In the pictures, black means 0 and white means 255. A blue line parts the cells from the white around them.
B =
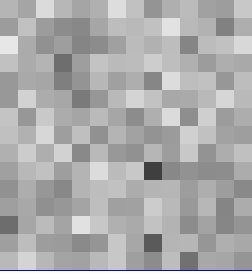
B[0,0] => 181
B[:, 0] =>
[181, 156, 231, 193, 152, 152, 196, 192, 176, 160, 145, 159, 109, 159, 185]
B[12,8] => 194
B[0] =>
[181, 165, 219, 183, 165, 176, 221, 193, 148, 175, 187, 161, 157, 200]
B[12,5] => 199
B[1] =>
[156, 193, 156, 140, 136, 166, 189, 185, 193, 226, 185, 178, 129, 174]
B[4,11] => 193
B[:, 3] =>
[183, 140, 158, 110, 127, 167, 172, 158, 210, 158, 136, 151, 164, 155, 164]
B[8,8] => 182
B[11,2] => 144
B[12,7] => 170
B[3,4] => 158
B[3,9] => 190
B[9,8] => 63
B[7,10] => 208
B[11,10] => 153
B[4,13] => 189
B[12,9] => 179
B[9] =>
[160, 184, 193, 158, 180, 220, 187, 200, 63, 136, 146, 140, 141, 172]
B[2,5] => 140
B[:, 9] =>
[175, 226, 189, 190, 220, 168, 219, 155, 157, 136, 182, 185, 179, 181, 189]
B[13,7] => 167
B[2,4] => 133
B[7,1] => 177
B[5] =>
[152, 210, 172, 167, 122, 151, 185, 212, 194, 168, 170, 185, 214, 185]
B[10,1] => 173
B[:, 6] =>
[221, 189, 160, 186, 160, 185, 166, 180, 152, 187, 193, 160, 176, 199, 199]

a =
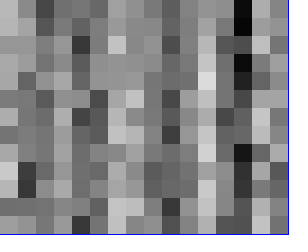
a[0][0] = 184
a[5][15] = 164
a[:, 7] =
[144, 137, 136, 144, 152, 193, 138, 180, 161, 138, 151, 189, 134]
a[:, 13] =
[11, 6, 77, 10, 33, 72, 96, 103, 21, 49, 53, 84, 81]
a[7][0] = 116
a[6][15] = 119
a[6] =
[173, 118, 108, 174, 68, 88, 182, 138, 120, 89, 136, 172, 72, 96, 197, 119]
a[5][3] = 144
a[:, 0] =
[184, 181, 150, 169, 167, 123, 173, 116, 168, 201, 182, 111, 158]
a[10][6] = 165
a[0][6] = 160
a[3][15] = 159
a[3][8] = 139
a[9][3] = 150
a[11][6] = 195
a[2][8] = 146
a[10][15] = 102
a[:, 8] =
[121, 136, 146, 139, 118, 119, 120, 130, 121, 91, 95, 126, 143]
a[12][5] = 116
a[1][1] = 164
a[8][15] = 170
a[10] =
[182, 55, 140, 169, 110, 132, 165, 151, 95, 104, 109, 201, 135, 53, 122, 102]
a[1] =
[181, 164, 85, 122, 98, 125, 153, 137, 136, 99, 126, 162, 120, 6, 157, 147]
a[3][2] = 115
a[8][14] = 103
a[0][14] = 173
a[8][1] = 128
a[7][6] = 193
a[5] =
[123, 120, 90, 144, 140, 75, 166, 193, 119, 72, 157, 191, 116, 72, 164, 164]

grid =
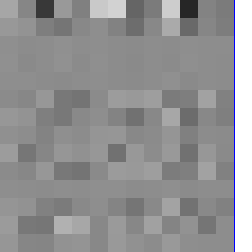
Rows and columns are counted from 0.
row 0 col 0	166
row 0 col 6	210
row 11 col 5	142
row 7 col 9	149
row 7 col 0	144
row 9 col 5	138
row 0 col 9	205
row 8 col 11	151
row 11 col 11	137
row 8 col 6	113
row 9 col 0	139
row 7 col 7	136
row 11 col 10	114
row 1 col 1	147
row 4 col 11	141
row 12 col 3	177
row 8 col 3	150
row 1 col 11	134
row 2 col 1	140
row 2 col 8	141
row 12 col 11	117
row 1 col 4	136
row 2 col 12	141
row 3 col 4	139
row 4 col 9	144
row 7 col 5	149
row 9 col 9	124
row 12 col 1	120
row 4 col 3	139
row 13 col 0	150
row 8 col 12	138
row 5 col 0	139
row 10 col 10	139

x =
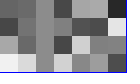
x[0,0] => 101
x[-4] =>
[101, 106, 140, 72, 166, 170, 40]
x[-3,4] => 82
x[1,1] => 115
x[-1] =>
[241, 218, 140, 210, 136, 157, 77]
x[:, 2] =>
[140, 140, 140, 140]
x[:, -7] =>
[101, 71, 168, 241]

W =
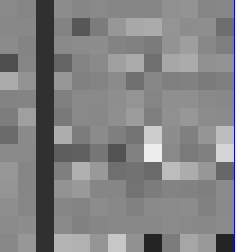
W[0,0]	137
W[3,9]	167
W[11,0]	142
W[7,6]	127
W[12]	[139, 141, 48, 138, 130, 134, 136, 136, 136, 139, 137, 136, 139]
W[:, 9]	[144, 148, 147, 167, 128, 143, 144, 141, 137, 188, 131, 139, 139, 124]
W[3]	[78, 133, 48, 101, 132, 138, 160, 170, 112, 167, 171, 144, 147]
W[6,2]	48
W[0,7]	133
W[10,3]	147
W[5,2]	48
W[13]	[136, 151, 48, 180, 177, 149, 199, 145, 36, 124, 166, 153, 36]
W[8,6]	82
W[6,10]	151
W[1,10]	141
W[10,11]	127
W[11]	[142, 135, 48, 134, 132, 140, 136, 130, 138, 139, 140, 129, 138]
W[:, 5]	[137, 124, 141, 138, 132, 137, 136, 139, 119, 153, 134, 140, 134, 149]
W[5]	[131, 132, 48, 128, 137, 137, 142, 148, 133, 143, 143, 137, 136]
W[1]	[136, 136, 48, 131, 87, 124, 151, 168, 171, 148, 141, 142, 110]
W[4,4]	129
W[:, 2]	[48, 48, 48, 48, 48, 48, 48, 48, 48, 48, 48, 48, 48, 48]
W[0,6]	134
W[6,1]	159
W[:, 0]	[137, 136, 139, 78, 171, 131, 125, 107, 137, 151, 148, 142, 139, 136]
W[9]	[151, 134, 48, 127, 176, 153, 111, 114, 107, 188, 172, 152, 103]
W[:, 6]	[134, 151, 131, 160, 139, 142, 143, 127, 82, 111, 134, 136, 136, 199]
